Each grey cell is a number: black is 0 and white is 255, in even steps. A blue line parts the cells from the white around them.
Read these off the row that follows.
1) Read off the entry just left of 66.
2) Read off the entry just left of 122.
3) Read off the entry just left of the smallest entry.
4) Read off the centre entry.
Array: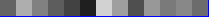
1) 93
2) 152
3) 66
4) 210

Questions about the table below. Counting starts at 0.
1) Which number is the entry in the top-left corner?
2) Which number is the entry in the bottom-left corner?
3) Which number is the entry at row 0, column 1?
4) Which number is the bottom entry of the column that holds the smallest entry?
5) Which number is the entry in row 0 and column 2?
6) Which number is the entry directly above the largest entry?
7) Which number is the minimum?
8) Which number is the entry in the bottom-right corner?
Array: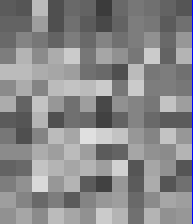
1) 91
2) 145
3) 85
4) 203
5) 187
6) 105
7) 59
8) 151

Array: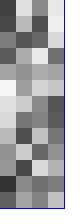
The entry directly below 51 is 97
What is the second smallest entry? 65
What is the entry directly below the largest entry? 224
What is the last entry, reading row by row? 192
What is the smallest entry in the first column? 51
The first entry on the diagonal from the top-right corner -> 232
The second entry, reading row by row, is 224
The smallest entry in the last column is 85
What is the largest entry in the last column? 240
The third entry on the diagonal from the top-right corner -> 85
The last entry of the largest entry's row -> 198
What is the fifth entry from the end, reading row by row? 125
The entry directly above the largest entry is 164
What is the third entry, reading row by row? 138
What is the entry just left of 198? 210
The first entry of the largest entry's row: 247

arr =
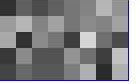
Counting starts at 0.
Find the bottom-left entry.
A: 68
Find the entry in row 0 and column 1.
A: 96
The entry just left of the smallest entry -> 175
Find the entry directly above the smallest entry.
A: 62
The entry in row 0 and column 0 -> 49
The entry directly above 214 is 139
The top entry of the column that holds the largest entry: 131
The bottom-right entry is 175
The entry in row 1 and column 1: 181
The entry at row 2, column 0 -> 169
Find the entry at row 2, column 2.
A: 139
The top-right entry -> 147

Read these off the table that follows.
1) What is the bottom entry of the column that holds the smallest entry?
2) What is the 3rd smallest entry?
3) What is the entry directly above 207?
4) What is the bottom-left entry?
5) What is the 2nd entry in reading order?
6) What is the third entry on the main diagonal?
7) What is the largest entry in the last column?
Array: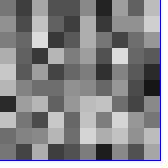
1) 166
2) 35
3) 188
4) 118
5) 62
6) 220
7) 207

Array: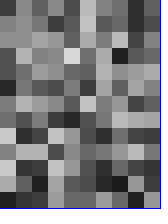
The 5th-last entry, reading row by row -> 103
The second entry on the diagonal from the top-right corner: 47
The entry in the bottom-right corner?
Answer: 151
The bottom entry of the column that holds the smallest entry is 103
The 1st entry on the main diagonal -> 60
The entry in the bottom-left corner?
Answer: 32
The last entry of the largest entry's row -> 103
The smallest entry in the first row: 47
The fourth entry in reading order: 137
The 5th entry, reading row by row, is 75
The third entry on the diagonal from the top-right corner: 186
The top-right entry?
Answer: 96
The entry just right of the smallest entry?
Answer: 151
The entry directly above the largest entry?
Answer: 96
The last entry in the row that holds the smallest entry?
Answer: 60
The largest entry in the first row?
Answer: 186
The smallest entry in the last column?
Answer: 53
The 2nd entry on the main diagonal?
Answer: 143
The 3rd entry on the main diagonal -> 163
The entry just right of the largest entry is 111
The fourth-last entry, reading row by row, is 157
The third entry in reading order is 96
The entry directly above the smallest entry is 103
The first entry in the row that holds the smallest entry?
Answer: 171

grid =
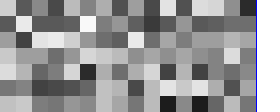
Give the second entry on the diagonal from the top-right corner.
110
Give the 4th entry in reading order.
73
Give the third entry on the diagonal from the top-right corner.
158
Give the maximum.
249
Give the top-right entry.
43
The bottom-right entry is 118
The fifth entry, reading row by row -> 187
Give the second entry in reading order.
89
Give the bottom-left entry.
193
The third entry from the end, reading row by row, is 102
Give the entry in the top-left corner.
207
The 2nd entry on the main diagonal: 234
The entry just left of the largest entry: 95
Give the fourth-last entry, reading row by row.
28
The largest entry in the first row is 227
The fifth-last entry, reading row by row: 137
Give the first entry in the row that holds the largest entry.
89
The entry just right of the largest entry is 125

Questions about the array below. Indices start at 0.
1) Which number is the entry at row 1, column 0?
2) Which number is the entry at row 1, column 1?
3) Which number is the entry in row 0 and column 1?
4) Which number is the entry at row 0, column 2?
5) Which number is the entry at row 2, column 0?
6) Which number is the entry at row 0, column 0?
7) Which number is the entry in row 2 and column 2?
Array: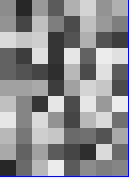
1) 147
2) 69
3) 39
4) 153
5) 218
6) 140
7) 206

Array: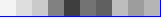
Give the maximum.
244
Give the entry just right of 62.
115

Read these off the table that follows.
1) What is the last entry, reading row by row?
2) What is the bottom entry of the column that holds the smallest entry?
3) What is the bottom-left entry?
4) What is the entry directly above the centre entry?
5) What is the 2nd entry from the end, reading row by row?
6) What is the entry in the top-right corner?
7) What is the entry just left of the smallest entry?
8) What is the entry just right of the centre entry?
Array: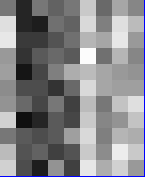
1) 153
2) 77
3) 209
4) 173
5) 209
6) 134
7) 209
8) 217
